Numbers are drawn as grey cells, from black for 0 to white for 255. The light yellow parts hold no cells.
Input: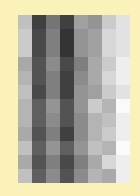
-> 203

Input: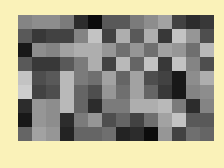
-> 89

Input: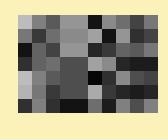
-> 119

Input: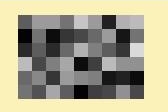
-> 3

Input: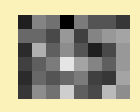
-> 104
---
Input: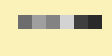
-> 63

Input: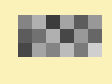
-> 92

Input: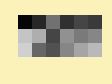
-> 69

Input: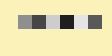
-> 228

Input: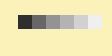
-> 209

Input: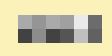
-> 234

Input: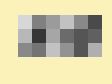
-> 137

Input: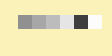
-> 62

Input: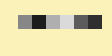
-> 92

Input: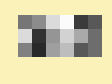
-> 59
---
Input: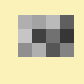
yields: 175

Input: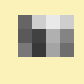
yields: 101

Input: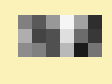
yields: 128

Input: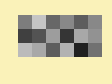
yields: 125

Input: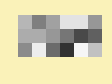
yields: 182

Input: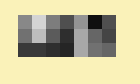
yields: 136

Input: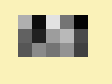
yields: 175

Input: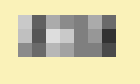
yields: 201
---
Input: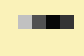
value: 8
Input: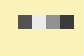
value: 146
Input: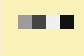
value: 240
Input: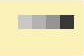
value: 148
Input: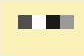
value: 26
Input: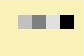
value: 224
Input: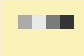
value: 123
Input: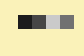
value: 202
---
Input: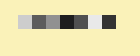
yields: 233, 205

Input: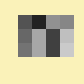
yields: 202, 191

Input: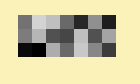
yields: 211, 200

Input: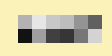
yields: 230, 211

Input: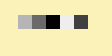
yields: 238, 181

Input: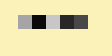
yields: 199, 165

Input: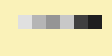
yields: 224, 200

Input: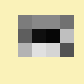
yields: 224, 213

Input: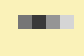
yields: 213, 149

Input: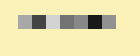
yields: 211, 168
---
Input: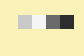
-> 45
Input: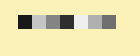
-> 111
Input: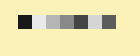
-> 92
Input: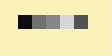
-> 83
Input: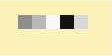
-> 215
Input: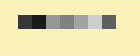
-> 95
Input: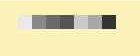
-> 52
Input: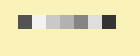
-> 52
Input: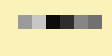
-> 113
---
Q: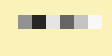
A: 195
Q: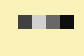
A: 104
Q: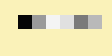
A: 122
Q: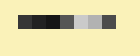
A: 178
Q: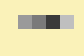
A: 58
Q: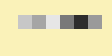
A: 45
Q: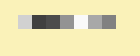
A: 168
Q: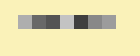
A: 136
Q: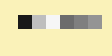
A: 127
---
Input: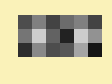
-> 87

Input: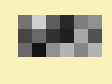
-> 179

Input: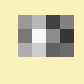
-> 205

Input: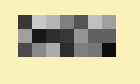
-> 127

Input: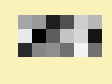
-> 113

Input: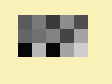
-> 7

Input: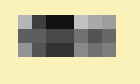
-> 137

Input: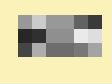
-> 109

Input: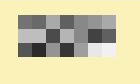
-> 158
